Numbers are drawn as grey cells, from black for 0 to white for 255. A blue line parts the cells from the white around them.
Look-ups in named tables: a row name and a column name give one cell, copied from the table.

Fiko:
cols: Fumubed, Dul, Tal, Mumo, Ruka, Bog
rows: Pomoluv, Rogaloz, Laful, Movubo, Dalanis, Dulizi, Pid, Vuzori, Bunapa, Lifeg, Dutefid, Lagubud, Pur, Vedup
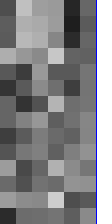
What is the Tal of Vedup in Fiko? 110
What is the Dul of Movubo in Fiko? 151
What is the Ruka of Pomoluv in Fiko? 38
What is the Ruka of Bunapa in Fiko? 97
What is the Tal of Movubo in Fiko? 138
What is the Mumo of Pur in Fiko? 205
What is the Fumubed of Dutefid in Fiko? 156
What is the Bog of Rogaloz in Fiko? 91
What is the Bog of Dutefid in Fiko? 118
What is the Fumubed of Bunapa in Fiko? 62

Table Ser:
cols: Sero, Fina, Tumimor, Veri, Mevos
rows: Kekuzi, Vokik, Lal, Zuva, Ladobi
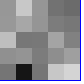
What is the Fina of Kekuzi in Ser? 200
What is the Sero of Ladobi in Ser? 117
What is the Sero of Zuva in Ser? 144
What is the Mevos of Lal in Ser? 129
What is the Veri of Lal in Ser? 164
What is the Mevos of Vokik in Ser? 119
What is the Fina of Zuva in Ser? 148
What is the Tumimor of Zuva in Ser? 124
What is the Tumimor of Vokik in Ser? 149
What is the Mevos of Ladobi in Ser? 212
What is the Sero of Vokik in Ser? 152
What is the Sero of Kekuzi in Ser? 151
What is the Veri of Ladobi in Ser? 199
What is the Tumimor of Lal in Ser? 120
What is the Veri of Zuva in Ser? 142
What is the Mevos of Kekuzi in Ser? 107

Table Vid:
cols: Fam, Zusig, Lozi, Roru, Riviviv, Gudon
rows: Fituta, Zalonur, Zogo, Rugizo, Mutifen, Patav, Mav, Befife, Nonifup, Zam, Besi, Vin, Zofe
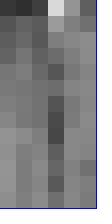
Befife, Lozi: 114
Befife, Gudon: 138
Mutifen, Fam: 118
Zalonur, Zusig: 98
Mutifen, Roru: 86
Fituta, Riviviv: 148
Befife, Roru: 74
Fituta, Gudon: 95
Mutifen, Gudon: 132
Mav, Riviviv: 121
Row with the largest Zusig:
Nonifup

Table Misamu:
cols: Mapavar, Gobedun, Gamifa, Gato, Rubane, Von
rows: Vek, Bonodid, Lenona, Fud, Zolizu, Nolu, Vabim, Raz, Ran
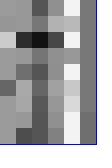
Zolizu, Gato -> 143
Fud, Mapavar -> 155
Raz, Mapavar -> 155
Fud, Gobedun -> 152
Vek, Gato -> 144
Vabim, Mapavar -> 155
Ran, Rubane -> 243

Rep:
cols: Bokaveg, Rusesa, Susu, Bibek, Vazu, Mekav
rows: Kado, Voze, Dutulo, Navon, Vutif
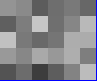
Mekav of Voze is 185
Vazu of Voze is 134
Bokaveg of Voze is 95
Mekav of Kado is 103
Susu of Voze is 198
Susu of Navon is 169
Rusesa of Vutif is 108
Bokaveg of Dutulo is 193
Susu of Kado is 92
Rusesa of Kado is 138

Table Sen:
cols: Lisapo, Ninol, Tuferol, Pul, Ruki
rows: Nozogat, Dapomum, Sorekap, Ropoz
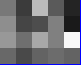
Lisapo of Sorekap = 152
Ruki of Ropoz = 99
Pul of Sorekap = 128
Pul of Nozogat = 90
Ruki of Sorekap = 248
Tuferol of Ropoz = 99
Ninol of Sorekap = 111
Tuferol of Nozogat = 187

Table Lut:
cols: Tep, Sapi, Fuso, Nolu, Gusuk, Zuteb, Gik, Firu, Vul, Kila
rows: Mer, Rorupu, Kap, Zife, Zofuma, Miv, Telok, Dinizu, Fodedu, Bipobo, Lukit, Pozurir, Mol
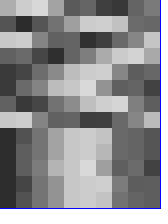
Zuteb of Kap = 49
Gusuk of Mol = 199
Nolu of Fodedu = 163
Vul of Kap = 134
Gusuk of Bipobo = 199
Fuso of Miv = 132
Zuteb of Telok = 191
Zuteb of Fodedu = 204

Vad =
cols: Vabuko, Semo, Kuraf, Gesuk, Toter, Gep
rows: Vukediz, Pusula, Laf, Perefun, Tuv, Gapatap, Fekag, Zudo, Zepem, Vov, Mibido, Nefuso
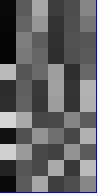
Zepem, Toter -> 71
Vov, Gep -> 91
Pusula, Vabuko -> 7
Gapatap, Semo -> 95
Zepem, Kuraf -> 147
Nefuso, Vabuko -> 9
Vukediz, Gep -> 134
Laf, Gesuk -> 48
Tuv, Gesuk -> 158
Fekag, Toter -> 51
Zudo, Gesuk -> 73
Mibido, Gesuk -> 170
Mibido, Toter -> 56
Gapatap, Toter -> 52
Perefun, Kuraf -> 102
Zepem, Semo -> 81
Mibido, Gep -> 187
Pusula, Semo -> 100
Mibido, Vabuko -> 35
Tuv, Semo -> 85
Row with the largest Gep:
Mibido

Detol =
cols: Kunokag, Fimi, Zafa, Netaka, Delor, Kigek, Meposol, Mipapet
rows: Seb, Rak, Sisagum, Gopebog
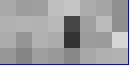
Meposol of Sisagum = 155
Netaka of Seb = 191
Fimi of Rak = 179
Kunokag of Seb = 169
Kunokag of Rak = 177
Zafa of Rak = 178
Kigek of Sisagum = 156
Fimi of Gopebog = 133
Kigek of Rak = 160
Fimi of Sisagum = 149
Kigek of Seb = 172
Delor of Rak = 70
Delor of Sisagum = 51
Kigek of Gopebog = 168
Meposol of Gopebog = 176
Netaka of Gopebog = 153
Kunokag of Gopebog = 151
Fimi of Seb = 157
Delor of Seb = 197

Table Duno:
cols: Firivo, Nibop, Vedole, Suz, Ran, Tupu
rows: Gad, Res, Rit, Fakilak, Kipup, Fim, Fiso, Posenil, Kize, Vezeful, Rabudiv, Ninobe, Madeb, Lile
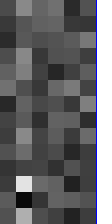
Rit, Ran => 91
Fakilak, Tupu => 62
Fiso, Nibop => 98
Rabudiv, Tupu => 63
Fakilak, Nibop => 136
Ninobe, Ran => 33
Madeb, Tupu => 82
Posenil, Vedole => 47
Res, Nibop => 85
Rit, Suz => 83

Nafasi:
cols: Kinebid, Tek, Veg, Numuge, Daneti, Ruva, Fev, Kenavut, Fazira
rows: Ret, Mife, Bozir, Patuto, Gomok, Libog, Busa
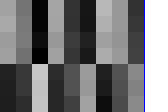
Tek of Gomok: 56
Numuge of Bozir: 152
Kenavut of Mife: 152
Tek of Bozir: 123
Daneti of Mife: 50
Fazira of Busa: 138
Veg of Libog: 193
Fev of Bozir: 160

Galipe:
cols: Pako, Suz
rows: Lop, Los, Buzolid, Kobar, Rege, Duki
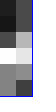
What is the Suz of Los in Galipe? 74
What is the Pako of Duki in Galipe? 131
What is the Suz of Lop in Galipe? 74
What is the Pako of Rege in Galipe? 131
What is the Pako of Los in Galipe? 22
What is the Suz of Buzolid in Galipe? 183
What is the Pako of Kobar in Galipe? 254
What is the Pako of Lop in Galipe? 30
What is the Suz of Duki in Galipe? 63
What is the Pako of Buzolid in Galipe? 74
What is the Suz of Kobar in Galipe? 230

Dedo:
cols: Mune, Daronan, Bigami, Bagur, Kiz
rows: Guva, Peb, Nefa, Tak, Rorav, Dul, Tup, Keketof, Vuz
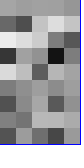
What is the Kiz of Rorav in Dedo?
163
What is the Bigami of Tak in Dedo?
146
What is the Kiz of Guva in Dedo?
150
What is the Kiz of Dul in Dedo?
158
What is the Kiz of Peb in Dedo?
196
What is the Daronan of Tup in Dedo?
138
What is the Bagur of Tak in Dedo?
19
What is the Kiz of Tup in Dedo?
145
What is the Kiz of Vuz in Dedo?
154
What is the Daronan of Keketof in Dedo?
116
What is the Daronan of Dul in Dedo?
143
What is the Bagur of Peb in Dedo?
221
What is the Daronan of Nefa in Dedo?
221
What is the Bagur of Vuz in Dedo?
71
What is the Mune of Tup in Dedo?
81
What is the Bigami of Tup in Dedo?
167
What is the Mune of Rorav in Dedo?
218
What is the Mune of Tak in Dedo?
54
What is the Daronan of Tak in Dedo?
161
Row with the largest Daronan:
Nefa

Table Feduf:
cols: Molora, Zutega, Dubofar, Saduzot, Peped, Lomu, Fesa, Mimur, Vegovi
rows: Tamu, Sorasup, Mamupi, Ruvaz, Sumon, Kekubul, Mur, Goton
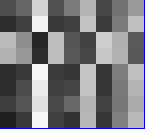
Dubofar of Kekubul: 234
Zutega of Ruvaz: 152
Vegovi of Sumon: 191
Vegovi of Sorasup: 192
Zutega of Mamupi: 143
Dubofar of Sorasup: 241
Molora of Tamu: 78
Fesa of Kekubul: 54
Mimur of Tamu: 114
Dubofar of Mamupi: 39
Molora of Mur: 62

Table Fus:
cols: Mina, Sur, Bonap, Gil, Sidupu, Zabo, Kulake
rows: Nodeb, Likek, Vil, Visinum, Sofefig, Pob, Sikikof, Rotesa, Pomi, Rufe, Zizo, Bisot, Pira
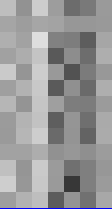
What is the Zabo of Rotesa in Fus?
111
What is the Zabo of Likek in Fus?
151
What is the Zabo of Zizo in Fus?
127
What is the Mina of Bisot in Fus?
206
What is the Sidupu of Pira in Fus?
148
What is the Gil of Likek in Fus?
163
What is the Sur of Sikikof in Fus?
148
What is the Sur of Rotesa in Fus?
179
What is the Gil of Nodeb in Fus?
157
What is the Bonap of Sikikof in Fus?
197
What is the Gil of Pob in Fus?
90
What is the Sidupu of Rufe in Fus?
151
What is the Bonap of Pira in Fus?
190
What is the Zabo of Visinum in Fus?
109

